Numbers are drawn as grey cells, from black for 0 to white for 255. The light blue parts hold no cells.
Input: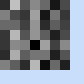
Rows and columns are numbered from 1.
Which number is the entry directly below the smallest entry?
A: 117
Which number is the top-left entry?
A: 43
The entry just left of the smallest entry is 128
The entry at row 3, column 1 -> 105
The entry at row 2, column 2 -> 74
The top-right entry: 74
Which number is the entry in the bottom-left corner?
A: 128
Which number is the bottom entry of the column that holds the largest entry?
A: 94
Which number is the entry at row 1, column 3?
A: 84
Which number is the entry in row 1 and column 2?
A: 192
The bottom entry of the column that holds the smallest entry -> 183
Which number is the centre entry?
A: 148
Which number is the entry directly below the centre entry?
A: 1
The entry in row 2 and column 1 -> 128
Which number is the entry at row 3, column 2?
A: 105

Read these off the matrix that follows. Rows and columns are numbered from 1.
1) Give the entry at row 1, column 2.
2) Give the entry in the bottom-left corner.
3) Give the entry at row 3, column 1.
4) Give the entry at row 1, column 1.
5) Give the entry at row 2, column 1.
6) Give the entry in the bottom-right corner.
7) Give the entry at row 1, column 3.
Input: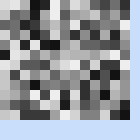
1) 229
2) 199
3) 99
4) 220
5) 199
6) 18
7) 180

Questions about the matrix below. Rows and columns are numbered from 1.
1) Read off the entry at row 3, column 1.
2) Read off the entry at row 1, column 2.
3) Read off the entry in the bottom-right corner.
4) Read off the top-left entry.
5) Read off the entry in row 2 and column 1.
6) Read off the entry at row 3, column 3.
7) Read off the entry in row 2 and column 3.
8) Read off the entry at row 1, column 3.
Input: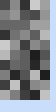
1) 103
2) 137
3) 193
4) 74
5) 126
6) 103
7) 84
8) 50

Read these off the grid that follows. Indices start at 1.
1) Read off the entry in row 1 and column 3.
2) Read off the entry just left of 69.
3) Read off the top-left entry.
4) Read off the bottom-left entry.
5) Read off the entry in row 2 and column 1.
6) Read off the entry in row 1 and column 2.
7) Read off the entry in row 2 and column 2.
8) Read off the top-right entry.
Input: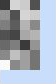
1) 204
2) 81
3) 58
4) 249
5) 148
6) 213
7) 81
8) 81

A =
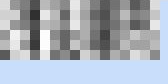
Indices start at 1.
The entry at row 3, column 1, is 220
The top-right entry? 220
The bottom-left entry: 90
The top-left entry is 220
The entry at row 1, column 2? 150
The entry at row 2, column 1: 209
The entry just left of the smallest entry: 114
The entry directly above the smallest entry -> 80
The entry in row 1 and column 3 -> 126
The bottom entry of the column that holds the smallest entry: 114
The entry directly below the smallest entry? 80
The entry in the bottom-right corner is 138
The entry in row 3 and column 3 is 126

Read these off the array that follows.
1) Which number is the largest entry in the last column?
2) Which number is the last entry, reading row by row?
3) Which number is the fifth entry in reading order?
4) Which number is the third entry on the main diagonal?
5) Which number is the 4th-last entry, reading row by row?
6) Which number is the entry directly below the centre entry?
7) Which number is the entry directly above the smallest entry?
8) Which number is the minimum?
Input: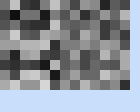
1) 181
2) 47
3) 125
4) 59
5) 137
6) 92
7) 193
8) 16

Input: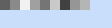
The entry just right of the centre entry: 201
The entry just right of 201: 65
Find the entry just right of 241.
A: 160

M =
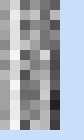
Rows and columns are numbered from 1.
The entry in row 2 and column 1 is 149
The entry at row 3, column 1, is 172
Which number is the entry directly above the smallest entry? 52
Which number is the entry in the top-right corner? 94
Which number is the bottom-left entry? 184
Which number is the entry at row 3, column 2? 225
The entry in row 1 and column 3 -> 106
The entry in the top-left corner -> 172
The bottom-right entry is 61
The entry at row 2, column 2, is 234
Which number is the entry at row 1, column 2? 213
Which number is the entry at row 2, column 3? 172

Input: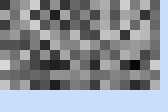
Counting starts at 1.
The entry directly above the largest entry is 144
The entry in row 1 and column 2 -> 124
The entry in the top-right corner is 93
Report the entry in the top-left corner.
51
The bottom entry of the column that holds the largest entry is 194
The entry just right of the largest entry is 133
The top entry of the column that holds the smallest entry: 124
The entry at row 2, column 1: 165
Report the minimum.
8
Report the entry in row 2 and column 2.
112
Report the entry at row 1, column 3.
153
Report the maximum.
215
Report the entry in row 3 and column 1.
60
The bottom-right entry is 174
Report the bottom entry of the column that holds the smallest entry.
42

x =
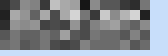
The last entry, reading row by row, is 107
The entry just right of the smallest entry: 139
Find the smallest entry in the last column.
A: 33
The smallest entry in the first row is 22
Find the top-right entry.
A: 118
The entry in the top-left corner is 45
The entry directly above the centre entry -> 212
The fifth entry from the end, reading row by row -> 107
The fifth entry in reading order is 57
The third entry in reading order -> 139
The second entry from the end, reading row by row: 87
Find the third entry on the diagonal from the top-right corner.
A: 118
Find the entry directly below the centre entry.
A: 87
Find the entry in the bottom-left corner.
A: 107
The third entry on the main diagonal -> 139
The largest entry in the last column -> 139
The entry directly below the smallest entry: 118
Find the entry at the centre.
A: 148
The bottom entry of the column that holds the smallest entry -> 130
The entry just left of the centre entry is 66
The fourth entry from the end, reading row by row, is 107
